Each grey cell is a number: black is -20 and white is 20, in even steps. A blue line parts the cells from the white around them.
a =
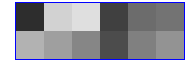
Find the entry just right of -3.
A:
-2
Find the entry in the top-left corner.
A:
-13
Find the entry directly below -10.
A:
-8
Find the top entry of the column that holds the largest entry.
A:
15

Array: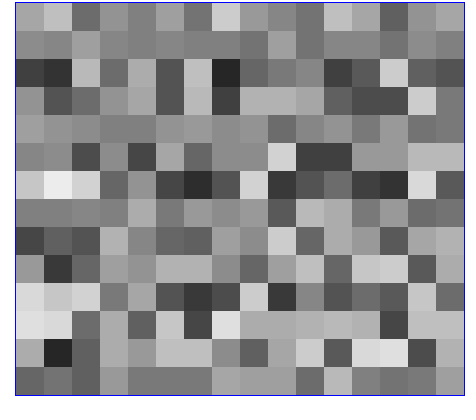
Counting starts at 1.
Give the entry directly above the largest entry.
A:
2
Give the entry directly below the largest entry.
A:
0
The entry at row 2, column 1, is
2
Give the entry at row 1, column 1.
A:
6
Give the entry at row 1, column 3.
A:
-3
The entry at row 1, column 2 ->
10
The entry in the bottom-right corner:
5
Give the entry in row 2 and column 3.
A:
5
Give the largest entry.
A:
17
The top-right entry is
6
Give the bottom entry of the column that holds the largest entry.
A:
-2
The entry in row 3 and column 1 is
-10

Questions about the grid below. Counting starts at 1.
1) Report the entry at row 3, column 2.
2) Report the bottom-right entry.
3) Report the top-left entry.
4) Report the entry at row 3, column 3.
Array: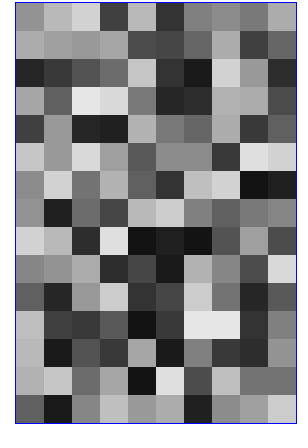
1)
-11
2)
12
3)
3
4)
-7

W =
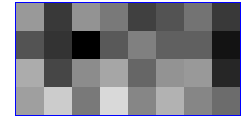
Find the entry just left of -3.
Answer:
1
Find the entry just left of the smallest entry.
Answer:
-12
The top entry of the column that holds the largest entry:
-1
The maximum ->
14
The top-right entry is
-11
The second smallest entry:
-17
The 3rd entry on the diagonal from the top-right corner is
3
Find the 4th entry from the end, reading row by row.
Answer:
1
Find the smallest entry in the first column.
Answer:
-7
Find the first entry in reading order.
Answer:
4

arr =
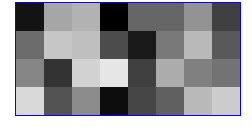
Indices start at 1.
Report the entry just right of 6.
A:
8
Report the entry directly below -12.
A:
-7
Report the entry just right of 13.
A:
16
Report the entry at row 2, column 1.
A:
-3
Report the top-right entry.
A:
-10
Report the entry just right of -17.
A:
6
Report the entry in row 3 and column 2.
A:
-12
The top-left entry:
-17
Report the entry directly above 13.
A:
10
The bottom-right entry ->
12

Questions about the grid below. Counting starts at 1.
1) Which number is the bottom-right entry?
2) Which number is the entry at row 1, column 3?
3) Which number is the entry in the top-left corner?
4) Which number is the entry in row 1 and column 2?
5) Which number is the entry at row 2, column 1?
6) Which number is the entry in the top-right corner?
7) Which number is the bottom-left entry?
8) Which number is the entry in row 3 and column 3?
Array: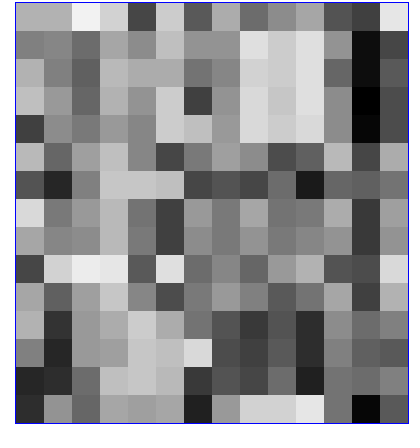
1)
-6
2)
18
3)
8
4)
8
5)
0
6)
16
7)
-13
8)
-5
